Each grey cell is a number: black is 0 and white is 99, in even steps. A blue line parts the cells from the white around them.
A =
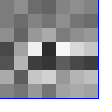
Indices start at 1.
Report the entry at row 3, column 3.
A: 59
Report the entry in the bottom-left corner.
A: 51
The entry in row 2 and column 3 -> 51
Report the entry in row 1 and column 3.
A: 42
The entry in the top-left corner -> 48
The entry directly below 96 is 36
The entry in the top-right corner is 51
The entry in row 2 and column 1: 48
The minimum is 17
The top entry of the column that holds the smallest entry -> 39
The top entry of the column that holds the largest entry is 51
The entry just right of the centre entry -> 96
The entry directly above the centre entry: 66
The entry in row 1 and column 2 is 55

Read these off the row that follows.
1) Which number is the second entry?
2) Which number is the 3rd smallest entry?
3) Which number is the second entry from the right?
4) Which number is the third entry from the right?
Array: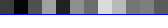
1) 2
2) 23
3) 49
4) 45

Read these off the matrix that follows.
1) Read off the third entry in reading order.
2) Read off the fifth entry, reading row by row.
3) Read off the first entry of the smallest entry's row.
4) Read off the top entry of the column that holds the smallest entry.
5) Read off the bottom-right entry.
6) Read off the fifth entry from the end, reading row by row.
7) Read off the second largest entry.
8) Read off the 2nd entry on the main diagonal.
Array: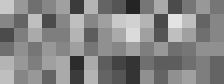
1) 43
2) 62
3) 78
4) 14
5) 39
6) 39
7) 85
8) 39

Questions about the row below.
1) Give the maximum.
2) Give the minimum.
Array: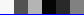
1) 96
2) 2

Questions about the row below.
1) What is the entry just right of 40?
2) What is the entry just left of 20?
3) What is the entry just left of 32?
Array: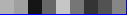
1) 77
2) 46
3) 20
